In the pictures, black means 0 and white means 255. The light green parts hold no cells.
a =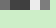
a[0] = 111
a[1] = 66

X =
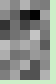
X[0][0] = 168
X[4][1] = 154
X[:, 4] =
[124, 163, 128, 118, 91, 144, 138, 177]
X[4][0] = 189
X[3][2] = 125
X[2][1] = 112
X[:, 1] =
[135, 98, 112, 114, 154, 115, 143, 164]
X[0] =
[168, 135, 178, 129, 124]
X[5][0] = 173
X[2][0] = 50

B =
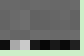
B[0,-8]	105
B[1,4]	100
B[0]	[105, 105, 103, 106, 105, 104, 103, 106]
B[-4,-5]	98
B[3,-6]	101
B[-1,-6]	202
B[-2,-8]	106
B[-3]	[100, 107, 110, 99, 99, 101, 102, 99]
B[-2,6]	105
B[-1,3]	23
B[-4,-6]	110
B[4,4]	6
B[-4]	[101, 106, 110, 98, 100, 102, 105, 99]

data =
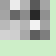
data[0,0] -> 159
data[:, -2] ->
[89, 40, 242, 94]
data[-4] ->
[159, 235, 180, 89, 165]

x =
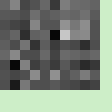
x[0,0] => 100
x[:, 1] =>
[132, 86, 68, 100, 76, 136, 8, 70, 26]
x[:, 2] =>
[70, 77, 60, 46, 116, 77, 129, 79, 120]
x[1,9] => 90
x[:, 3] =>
[82, 110, 133, 97, 51, 76, 62, 139, 80]
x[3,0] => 86
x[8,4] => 79
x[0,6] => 125
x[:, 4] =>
[103, 89, 85, 102, 93, 104, 80, 78, 79]
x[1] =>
[88, 86, 77, 110, 89, 96, 106, 101, 112, 90]
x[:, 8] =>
[105, 112, 141, 138, 46, 94, 42, 123, 58]
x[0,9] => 99
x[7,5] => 144
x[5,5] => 67
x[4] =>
[94, 76, 116, 51, 93, 59, 80, 72, 46, 78]
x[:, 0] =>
[100, 88, 78, 86, 94, 103, 76, 81, 79]
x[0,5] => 57
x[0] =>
[100, 132, 70, 82, 103, 57, 125, 108, 105, 99]

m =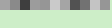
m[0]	164
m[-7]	150
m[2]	62
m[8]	114

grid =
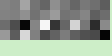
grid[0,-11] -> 132
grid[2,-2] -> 44
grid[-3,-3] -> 133
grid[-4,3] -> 116
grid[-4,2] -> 164
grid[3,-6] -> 98
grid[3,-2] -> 74
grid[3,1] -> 92
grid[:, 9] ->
[111, 95, 44, 74]
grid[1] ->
[130, 128, 144, 114, 134, 155, 115, 120, 133, 95, 109]
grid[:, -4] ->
[102, 120, 211, 95]

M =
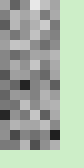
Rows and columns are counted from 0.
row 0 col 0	166
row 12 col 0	141
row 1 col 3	188
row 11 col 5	170
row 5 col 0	134
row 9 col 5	157
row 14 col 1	123
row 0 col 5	165
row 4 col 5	140
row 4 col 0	159
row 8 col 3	131
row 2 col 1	183
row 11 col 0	38
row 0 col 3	232
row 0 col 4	192
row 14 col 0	122
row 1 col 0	127
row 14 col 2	181
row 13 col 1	73
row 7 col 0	85
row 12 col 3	166
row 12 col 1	179
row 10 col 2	190
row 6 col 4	128
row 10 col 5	179
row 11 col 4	95
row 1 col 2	167
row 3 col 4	146

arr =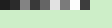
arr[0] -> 30
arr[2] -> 131
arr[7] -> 253

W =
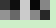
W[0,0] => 52
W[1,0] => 147
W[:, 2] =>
[203, 203]

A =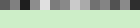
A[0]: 91
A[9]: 113
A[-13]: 128
